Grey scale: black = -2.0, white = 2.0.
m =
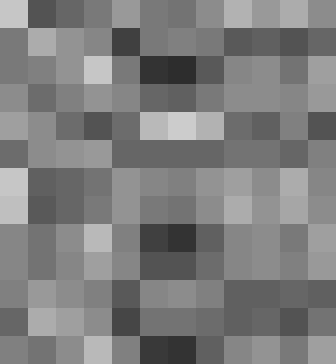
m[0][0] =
1.1
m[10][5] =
0.1
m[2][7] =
-0.6
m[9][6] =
-0.7
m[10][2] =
0.2
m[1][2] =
0.3
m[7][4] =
0.3
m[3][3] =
0.3
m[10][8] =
-0.5
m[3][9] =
0.2
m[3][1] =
-0.3
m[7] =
[1.0, -0.6, -0.4, -0.1, 0.3, -0.1, -0.2, 0.2, 0.7, 0.3, 0.6, 0.2]
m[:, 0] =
[1.1, -0.1, -0.1, 0.2, 0.5, -0.3, 1.1, 1.0, 0.1, 0.1, 0.0, -0.4, 0.0]
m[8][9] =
0.2
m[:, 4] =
[0.4, -1.0, -0.1, 0.1, -0.3, -0.4, 0.3, 0.3, 0.0, 0.1, -0.6, -0.9, 0.0]
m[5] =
[-0.3, 0.2, 0.3, 0.4, -0.4, -0.4, -0.4, -0.4, -0.2, -0.2, -0.4, 0.0]
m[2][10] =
-0.2
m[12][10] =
-0.1
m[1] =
[-0.1, 0.7, 0.3, 0.1, -1.0, -0.1, 0.0, -0.1, -0.6, -0.5, -0.7, -0.4]
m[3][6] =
-0.5
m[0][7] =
0.2
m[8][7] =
-0.5
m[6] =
[1.1, -0.5, -0.4, -0.2, 0.3, 0.1, 0.0, 0.3, 0.5, 0.2, 0.7, 0.1]
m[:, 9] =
[0.4, -0.5, 0.2, 0.2, -0.5, -0.2, 0.2, 0.3, 0.2, 0.2, -0.5, -0.4, 0.3]
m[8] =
[0.1, -0.2, 0.2, 0.9, 0.0, -1.0, -1.2, -0.5, 0.1, 0.2, -0.1, 0.5]
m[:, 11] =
[0.2, -0.4, 0.5, 0.4, -0.7, 0.0, 0.1, 0.2, 0.5, 0.4, -0.5, -0.2, 0.5]

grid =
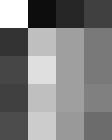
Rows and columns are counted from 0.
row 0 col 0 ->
2.0
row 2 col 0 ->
-0.9
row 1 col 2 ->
0.5
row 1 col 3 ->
-0.1
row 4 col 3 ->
-0.3
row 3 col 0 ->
-1.0

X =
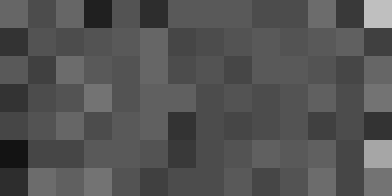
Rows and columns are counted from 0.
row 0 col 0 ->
-0.4
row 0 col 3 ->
-1.5
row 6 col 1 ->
-0.3
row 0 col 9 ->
-0.8
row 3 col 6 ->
-0.5
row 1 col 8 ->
-0.7
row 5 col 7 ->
-0.8
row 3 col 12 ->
-0.8
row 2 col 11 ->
-0.7
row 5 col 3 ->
-0.6
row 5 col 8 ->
-0.7
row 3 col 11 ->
-0.5
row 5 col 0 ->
-1.7
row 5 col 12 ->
-0.9
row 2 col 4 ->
-0.7
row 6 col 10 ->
-0.7
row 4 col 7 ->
-0.8
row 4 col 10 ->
-0.7
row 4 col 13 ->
-1.2
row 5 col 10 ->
-0.6
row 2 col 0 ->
-0.6
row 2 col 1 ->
-1.0
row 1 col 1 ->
-0.7
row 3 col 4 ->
-0.7
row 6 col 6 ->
-0.8
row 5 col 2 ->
-0.9
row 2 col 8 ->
-0.9

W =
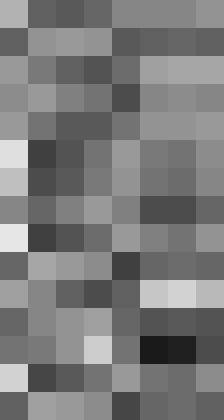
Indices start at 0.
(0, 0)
0.8
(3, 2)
0.0
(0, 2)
-0.6
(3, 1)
0.4
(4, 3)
-0.6
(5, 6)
-0.2
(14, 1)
0.5
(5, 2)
-0.7
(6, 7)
0.1
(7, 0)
0.1
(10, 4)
-0.5
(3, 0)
0.2
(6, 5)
-0.2
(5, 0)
1.5
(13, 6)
-0.3
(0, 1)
-0.5
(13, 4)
0.4
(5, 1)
-1.0
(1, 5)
-0.5
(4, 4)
-0.2
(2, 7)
0.6
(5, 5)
-0.1
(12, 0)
-0.2
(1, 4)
-0.6
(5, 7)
0.2
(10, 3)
-0.8
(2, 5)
0.5
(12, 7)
-0.8
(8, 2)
-0.7
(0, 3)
-0.4
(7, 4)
0.0
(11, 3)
0.5
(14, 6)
-0.3

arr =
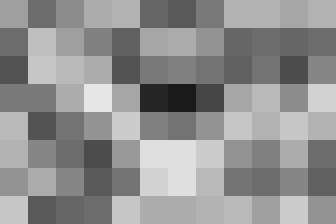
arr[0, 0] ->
0.5
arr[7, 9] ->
0.5
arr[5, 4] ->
0.4
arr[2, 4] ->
-0.7
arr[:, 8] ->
[0.8, -0.4, -0.5, 0.6, 1.1, 0.3, -0.2, 0.9]
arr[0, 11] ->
0.8
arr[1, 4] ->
-0.5
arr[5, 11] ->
-0.3
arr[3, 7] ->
-0.9
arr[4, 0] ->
0.9
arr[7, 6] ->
0.7
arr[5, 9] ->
0.0
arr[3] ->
[-0.1, -0.1, 0.7, 1.6, 0.6, -1.4, -1.6, -0.9, 0.6, 0.9, 0.2, 1.3]
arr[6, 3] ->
-0.6
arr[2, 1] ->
1.1
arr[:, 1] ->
[-0.3, 1.0, 1.1, -0.1, -0.7, 0.1, 0.7, -0.6]
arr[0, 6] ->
-0.6
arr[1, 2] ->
0.5
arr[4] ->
[0.9, -0.7, -0.2, 0.3, 1.2, 0.0, -0.2, 0.3, 1.1, 0.8, 1.1, 0.8]
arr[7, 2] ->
-0.4
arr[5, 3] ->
-0.8
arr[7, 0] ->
1.1
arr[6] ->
[0.3, 0.7, 0.1, -0.6, -0.2, 1.3, 1.5, 0.9, -0.2, -0.3, 0.1, -0.5]
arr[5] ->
[0.8, 0.1, -0.3, -0.8, 0.4, 1.5, 1.5, 1.2, 0.3, 0.0, 0.7, -0.3]

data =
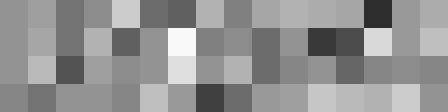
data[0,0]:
0.3
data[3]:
[0.1, -0.2, 0.3, 0.3, 0.1, 1.0, 0.4, -1.0, -0.3, 0.4, 0.5, 1.1, 0.9, 0.8, 1.2, 0.3]
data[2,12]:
-0.4
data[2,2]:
-0.7
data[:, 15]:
[0.7, 1.0, 0.1, 0.3]
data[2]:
[0.3, 0.9, -0.7, 0.5, 0.2, 0.3, 1.5, 0.3, 0.8, -0.3, 0.1, 0.3, -0.4, 0.1, 0.2, 0.1]
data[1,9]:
-0.3
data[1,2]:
-0.2
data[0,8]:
0.0
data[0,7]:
0.8
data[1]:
[0.3, 0.6, -0.2, 0.8, -0.5, 0.3, 1.9, 0.0, 0.2, -0.3, 0.3, -1.1, -0.8, 1.4, 0.4, 1.0]
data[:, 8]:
[0.0, 0.2, 0.8, -0.3]
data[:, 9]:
[0.6, -0.3, -0.3, 0.4]
